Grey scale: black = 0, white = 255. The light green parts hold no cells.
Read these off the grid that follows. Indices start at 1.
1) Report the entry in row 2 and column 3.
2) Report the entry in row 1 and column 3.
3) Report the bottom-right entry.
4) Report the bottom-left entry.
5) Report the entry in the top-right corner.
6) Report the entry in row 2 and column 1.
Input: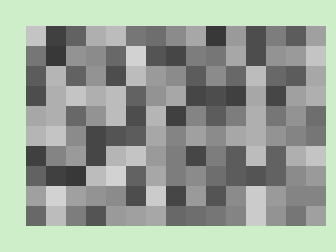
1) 147
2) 98
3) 160
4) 104
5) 160
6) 118

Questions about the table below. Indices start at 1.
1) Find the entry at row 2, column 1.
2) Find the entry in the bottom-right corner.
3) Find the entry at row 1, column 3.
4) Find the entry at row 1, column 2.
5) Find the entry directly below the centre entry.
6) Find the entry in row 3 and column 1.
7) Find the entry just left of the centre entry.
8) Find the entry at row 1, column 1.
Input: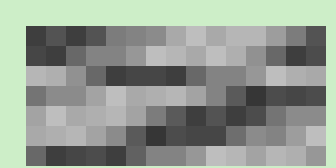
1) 70
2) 151
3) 62
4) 83
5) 90
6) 182
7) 175
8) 62

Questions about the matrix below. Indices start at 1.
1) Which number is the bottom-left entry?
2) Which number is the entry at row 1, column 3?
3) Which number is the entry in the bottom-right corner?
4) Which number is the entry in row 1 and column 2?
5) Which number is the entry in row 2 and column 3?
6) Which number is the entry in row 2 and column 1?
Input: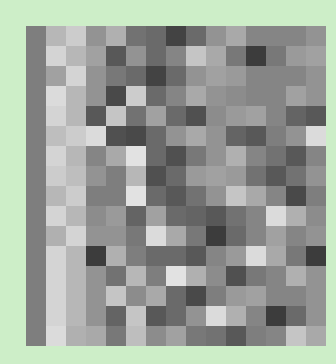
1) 126
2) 204
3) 169
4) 183
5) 183
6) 126

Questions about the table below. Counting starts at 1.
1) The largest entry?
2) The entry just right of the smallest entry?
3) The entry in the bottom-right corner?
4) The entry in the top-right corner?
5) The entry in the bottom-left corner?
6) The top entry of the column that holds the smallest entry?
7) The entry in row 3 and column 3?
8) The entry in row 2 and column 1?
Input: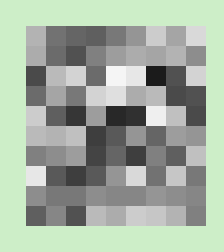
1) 245
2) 81
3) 128
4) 217
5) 95
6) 204
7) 211
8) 172

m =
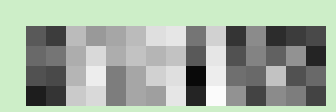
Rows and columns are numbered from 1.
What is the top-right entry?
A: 73
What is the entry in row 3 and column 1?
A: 81
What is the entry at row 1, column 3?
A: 187
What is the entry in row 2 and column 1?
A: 105
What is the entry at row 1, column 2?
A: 60
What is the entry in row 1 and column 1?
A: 89
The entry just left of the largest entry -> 36
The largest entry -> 251
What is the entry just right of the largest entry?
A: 146
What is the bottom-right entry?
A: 67
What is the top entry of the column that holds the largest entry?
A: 209
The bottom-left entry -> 29
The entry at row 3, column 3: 181

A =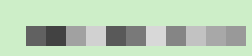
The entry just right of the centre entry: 216
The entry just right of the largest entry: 133
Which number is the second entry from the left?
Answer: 66

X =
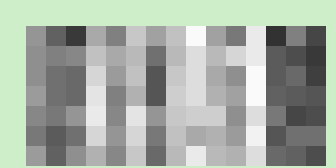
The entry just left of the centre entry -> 85
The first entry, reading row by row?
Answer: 149
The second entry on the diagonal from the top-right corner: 77
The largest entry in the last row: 234
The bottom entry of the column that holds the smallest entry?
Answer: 105
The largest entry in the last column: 112
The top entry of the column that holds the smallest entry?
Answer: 50
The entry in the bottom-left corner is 155
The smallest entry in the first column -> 120
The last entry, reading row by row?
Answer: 77
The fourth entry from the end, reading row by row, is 221
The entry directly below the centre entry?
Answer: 199
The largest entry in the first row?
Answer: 250
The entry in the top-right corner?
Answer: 70
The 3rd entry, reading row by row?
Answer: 57
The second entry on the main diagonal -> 128
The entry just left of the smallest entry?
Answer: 234
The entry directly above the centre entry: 199
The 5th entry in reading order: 128
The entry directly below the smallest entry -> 91
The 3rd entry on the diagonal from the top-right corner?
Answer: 91
